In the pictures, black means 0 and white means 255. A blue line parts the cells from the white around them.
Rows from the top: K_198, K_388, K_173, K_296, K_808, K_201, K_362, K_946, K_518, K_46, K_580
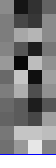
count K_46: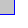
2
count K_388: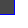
1

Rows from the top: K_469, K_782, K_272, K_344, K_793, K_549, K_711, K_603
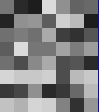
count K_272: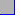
0
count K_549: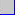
3
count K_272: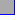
1
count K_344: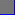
2
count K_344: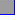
1

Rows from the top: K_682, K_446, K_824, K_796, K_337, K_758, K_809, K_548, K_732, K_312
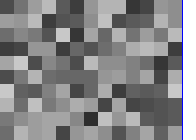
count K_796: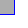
2
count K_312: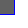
1

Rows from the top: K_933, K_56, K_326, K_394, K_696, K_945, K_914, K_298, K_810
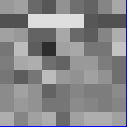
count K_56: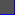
4
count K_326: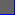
2
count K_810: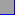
3
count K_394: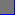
3

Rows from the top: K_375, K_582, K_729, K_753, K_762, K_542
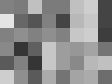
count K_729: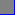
3
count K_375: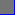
0

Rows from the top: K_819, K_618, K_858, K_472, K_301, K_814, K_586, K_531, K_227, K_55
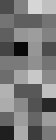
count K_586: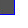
0
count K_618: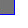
2

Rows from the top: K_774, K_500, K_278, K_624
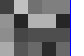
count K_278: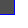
3
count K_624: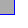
1
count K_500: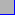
2

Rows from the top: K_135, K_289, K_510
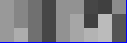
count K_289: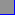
1
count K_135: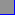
2
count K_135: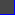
2

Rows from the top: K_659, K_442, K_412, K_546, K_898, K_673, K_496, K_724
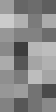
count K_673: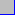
1
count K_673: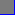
1
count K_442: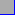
1

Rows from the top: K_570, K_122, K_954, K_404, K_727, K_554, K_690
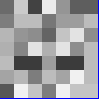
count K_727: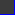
4
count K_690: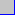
3
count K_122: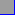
2
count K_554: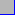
1
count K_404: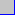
0

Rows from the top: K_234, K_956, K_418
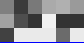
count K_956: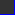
3
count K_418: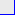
4

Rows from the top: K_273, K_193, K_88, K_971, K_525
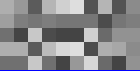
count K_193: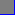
3
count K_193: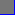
5
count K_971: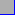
3
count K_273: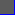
1
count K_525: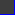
0
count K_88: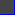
3

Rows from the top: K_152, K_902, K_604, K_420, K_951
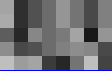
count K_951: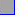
1
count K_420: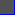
1

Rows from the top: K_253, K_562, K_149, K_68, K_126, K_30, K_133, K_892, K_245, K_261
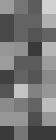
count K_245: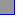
3
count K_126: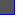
0
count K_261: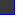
3
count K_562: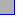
1

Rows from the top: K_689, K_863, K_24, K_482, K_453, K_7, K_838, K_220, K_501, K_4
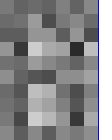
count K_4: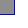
1
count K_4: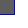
2
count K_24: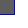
3
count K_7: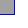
1

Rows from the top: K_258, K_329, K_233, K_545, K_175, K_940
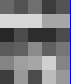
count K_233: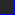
1
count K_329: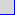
3
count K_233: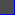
2
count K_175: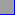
1
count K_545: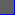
2
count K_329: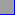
0

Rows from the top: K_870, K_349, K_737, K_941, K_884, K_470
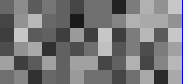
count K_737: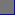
0
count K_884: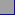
4
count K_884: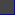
2
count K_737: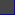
0

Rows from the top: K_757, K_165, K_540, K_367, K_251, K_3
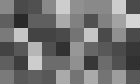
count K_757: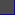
2
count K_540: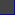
2
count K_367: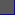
2
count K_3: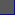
3
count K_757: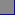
4
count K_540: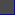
3
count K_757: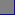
0

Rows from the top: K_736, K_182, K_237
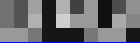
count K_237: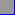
4
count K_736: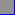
1
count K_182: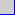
1
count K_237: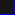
4
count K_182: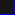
1

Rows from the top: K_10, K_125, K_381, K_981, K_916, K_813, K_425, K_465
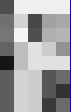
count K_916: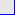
0
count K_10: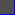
1
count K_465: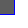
1
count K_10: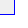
4
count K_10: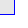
0

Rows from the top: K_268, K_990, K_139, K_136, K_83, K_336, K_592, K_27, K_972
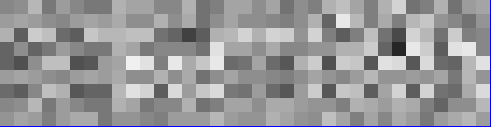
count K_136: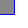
7
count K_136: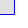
2
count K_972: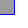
9
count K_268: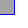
7
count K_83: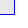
2
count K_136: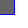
3
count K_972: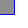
1

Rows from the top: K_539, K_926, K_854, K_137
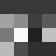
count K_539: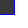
4
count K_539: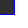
0

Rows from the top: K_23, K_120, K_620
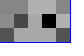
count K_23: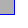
2
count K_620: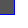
2
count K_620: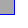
3
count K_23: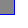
3
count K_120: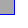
1
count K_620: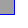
0
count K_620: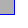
0

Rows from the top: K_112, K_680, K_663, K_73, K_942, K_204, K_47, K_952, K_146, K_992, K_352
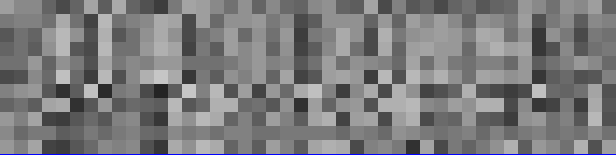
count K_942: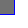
10
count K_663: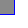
0
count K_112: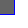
10
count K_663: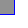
8
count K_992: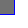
7
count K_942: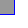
7

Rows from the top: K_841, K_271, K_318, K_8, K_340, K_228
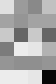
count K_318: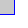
2
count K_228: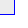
2
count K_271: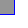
1
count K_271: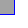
3
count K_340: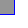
2

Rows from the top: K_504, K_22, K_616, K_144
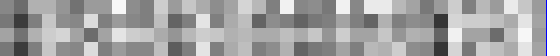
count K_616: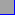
7
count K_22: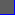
0

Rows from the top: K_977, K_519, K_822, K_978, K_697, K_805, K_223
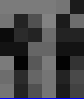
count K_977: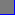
4
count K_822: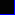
0
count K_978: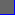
2
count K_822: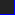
3
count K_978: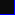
0
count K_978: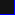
4
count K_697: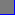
2

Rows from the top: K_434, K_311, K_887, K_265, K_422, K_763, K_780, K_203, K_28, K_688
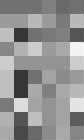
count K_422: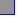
4
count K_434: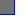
4
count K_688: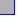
0
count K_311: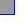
3
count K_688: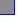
1
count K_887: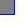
1

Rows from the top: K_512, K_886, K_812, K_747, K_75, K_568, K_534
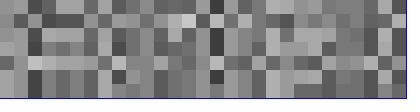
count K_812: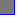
2
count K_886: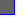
1
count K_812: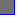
3
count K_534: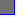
3
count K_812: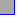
4

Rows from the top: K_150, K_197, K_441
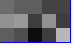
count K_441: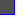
1
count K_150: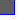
2
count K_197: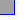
0
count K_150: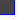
2
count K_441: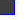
1
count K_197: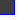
2
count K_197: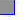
2

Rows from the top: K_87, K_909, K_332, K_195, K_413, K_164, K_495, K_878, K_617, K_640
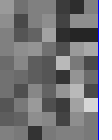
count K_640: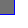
0
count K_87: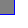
3
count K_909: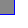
0

